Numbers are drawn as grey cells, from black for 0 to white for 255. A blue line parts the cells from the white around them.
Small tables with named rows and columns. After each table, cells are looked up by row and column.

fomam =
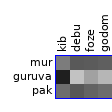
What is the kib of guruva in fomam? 31
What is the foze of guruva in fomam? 161
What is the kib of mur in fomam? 124
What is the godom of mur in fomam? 95
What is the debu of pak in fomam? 87
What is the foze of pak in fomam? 99

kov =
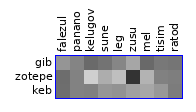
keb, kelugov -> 128
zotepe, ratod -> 126
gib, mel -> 105
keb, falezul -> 110
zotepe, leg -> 191
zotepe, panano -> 130
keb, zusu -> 160
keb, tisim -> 152
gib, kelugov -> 106
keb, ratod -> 124
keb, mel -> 167
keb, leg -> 146
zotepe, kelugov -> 207
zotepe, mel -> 179
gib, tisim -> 120
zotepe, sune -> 173
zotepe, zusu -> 51

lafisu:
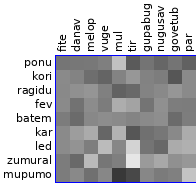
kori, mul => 131
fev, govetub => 125
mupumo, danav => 137
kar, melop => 171
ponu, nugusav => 102
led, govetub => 171
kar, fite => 138
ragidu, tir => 105
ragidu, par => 138
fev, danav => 114
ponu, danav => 119
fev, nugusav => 144
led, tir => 211
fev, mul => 173
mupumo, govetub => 128
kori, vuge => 100
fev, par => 124
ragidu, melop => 149
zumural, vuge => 118
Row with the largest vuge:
led

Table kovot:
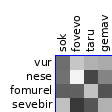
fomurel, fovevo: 97
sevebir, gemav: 177
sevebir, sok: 192
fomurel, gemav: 83
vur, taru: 177
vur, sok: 110
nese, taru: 70
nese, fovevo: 243
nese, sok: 113
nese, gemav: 132
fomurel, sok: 95
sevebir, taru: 85
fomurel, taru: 194
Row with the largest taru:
fomurel

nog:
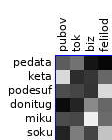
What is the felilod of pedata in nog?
7
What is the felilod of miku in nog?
107
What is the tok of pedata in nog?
114
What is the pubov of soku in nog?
34
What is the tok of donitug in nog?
36
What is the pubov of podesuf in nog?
77
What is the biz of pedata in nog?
21
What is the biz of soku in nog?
68
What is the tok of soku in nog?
125
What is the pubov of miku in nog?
76
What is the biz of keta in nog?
54
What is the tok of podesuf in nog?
69
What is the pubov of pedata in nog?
92
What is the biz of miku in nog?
240
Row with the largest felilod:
podesuf

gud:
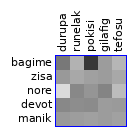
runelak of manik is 157
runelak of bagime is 178
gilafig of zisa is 156
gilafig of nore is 132
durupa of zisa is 153
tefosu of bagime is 182
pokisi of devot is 139
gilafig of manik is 156
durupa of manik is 153

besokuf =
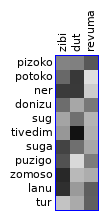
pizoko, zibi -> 131
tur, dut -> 170
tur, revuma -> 96
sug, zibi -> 164
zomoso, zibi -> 40
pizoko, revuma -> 88
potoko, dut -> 56
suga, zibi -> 67
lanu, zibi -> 47
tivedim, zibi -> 151
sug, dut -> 112
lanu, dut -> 154
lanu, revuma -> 94
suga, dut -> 111
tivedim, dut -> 18
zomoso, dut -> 185
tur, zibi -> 195

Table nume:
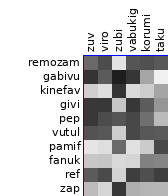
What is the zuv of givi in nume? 56
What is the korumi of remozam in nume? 80
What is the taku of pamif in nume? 72
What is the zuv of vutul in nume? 83
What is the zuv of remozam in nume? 105
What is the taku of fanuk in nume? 133
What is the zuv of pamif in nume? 229
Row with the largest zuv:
pamif

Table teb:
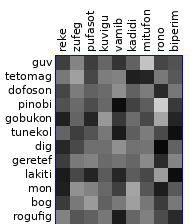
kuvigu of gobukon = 152
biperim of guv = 82
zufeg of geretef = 121
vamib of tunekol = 27
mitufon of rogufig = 128
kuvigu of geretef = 106
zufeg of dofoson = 124
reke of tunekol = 100
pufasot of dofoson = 98
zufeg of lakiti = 72
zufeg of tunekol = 62
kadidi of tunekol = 94
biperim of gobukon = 37
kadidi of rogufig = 102
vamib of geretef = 115
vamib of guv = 52
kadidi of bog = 159
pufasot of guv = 62

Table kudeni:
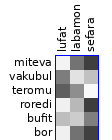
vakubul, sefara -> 193
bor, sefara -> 64
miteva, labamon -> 115
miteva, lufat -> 243
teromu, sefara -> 249
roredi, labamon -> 184
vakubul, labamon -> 226

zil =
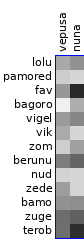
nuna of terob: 46
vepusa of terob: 110
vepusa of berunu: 125
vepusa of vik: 170
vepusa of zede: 157
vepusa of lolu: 169
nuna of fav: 40
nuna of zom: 160
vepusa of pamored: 204
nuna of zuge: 97
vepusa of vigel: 154
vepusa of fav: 152
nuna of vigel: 135
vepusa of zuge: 109
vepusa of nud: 211
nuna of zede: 212
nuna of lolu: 146
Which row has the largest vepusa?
bagoro

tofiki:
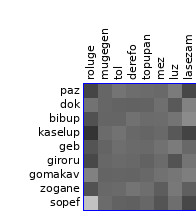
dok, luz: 89
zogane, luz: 120
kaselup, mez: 105
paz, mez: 105
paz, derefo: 109
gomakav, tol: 101
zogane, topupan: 110

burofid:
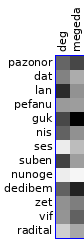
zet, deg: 145
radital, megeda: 167
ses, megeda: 188
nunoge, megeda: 246
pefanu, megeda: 157
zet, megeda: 126
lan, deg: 43
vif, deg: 148
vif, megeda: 97
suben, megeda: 158
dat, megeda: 172
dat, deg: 130
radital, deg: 207

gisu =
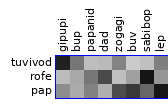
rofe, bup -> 169
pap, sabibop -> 103
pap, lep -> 23
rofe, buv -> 160
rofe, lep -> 151
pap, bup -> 171
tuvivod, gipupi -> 32
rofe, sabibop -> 21
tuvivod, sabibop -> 192
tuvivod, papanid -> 190
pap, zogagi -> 76
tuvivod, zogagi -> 131
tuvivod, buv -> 203
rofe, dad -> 73
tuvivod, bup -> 118
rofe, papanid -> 118
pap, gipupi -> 141
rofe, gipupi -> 188
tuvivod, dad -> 186
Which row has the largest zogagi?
rofe

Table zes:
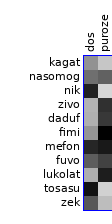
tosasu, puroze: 209
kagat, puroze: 198
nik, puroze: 214
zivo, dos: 179
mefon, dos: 38
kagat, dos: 146
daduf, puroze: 56
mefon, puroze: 25

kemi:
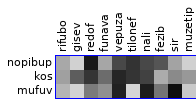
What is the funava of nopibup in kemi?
166
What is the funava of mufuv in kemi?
144
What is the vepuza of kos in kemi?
38
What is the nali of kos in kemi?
65
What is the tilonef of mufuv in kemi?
214
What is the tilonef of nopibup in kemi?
51

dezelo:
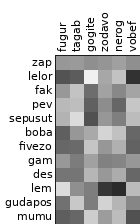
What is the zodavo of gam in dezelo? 129
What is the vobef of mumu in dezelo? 81
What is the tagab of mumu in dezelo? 103
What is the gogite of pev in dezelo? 96
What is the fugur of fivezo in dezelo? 103
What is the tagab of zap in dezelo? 154
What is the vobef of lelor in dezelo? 50
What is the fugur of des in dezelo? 117
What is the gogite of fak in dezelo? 109
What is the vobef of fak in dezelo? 164
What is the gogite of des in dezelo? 182
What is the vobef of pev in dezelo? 198
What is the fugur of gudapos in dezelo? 113
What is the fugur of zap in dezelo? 151
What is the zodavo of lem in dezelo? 54
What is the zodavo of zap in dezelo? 149
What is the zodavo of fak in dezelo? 162
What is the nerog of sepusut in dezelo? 127

